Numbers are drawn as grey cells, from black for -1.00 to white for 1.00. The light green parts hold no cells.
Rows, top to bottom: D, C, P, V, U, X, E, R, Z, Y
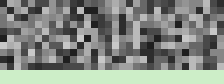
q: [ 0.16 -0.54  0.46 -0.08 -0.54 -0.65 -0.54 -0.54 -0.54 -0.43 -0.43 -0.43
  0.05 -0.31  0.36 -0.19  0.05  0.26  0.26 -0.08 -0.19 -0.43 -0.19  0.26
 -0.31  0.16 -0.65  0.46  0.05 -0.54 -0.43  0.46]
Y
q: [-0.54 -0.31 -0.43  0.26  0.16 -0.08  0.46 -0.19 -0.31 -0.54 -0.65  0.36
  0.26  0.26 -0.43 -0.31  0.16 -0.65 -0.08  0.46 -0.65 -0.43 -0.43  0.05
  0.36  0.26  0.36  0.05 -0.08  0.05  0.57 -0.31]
U
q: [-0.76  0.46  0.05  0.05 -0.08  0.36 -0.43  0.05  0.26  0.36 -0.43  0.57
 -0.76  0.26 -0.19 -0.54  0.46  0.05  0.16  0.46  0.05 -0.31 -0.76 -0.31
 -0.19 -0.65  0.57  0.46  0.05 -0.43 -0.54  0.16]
X
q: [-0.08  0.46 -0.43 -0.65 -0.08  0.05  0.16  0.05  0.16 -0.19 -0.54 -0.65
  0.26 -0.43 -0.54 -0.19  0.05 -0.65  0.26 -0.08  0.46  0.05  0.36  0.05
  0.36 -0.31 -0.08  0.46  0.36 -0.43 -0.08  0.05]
P

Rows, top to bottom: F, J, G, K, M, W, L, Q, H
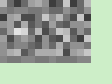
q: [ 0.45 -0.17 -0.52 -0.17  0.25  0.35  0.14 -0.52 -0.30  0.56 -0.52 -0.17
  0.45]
F
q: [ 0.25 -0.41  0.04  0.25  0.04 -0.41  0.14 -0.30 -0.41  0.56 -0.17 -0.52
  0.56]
W
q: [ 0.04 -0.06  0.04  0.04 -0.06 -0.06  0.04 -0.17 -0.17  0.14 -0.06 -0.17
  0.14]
J

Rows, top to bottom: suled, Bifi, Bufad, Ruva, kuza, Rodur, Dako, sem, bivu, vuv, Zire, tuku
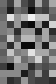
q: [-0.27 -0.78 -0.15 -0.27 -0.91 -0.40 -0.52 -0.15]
Bifi
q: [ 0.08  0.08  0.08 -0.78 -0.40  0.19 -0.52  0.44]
Zire

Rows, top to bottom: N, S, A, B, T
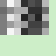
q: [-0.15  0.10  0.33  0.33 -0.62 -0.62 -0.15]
S
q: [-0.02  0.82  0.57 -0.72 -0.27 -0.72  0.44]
A
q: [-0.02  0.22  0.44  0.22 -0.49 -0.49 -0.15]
B

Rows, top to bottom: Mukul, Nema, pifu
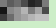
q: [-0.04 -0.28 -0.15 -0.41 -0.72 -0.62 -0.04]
Mukul
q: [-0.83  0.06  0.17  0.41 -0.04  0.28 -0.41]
Nema
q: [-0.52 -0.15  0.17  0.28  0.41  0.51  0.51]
pifu

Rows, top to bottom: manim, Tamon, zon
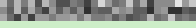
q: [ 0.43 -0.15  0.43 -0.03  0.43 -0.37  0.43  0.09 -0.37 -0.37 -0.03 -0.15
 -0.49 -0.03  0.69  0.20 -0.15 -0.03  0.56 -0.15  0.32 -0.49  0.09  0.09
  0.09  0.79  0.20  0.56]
manim
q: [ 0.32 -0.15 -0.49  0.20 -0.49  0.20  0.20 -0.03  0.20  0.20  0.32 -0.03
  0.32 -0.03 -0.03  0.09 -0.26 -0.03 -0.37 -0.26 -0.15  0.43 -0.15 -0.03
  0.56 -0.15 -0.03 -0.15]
zon

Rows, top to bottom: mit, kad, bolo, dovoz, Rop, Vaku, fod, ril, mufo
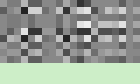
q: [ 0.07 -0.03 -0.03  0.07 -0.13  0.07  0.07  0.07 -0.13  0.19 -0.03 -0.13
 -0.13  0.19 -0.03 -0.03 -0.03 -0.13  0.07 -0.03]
bolo
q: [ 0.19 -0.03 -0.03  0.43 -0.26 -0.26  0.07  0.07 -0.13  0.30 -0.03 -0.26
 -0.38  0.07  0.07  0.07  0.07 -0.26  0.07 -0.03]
fod
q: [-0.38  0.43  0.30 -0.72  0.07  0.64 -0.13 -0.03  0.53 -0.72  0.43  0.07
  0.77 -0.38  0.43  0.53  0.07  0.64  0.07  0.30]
Vaku
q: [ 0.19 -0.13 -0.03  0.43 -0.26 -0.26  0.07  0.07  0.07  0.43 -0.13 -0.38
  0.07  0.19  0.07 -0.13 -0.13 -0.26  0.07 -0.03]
mufo

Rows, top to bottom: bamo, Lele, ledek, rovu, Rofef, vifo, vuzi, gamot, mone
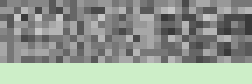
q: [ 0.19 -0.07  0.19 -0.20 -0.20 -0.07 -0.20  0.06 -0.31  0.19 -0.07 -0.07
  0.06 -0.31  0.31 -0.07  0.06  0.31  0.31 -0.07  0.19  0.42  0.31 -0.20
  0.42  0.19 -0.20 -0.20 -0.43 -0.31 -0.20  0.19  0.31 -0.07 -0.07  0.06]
mone
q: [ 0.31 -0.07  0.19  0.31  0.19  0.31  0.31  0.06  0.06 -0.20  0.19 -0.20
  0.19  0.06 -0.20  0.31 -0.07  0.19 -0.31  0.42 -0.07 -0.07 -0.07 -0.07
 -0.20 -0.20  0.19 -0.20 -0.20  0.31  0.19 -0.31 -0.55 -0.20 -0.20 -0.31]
gamot

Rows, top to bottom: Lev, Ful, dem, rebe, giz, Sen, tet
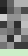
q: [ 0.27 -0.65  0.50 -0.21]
Sen
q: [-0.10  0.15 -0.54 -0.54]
tet
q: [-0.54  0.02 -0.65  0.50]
rebe

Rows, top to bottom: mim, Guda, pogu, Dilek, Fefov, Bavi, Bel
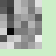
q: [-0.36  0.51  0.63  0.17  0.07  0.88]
Bavi
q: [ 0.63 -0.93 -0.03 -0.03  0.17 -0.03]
Fefov
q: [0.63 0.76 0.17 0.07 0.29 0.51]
Bel
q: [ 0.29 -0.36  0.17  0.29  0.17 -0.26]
pogu
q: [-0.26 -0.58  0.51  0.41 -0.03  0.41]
Guda

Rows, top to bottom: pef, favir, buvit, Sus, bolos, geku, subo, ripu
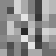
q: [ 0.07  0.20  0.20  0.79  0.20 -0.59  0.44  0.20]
geku
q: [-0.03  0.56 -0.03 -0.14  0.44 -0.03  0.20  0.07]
Sus

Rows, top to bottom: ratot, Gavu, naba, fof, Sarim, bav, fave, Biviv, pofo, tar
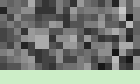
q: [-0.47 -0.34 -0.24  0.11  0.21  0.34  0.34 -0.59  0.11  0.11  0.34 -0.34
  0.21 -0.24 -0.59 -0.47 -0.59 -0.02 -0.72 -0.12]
bav
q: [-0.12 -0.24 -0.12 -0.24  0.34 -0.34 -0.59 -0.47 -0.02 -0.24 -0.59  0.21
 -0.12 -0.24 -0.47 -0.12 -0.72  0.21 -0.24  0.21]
ratot
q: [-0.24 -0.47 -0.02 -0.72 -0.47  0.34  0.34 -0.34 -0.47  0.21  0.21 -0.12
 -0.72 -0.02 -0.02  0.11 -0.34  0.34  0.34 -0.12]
fave
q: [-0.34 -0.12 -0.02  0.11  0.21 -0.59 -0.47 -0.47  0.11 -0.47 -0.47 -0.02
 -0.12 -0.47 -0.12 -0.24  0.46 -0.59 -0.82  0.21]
pofo
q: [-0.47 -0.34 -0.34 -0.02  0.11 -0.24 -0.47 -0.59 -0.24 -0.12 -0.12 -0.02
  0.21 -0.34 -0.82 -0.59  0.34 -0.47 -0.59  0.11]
tar

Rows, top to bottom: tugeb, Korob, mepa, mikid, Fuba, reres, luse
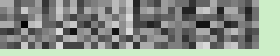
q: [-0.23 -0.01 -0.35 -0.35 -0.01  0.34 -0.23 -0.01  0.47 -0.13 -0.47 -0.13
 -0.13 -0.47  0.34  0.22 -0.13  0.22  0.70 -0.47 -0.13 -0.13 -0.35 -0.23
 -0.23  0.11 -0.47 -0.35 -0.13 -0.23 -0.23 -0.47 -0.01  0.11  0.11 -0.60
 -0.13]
mepa
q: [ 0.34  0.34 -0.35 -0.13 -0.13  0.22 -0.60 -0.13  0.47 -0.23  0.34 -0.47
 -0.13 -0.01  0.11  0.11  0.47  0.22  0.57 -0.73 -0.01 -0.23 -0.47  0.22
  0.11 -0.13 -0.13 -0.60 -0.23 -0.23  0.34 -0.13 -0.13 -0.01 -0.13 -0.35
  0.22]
tugeb
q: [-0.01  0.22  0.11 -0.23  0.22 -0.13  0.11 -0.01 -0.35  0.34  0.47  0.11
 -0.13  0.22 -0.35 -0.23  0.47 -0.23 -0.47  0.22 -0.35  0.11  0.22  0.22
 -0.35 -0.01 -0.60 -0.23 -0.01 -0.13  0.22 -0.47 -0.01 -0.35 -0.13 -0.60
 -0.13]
reres
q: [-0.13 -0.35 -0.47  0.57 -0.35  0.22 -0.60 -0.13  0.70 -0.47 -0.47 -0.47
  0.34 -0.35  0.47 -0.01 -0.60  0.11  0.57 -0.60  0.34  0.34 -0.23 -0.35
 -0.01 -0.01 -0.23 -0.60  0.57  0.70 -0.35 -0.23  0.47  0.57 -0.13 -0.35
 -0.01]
luse
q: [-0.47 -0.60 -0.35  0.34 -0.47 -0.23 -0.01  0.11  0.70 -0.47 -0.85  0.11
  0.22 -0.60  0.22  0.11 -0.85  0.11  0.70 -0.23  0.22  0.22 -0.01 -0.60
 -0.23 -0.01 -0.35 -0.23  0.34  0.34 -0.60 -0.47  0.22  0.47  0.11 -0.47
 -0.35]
Fuba
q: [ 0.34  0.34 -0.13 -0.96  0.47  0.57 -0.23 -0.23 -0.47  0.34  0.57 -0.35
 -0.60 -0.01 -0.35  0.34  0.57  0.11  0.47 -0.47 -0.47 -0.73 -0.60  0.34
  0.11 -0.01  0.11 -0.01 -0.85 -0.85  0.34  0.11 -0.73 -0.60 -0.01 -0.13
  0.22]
mikid

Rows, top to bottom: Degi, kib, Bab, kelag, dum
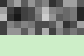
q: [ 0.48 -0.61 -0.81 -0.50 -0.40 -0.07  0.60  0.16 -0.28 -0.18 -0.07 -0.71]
Bab
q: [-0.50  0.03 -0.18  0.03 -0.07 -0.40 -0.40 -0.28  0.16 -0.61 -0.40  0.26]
kelag
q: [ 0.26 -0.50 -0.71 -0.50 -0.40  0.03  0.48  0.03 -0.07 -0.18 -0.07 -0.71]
kib

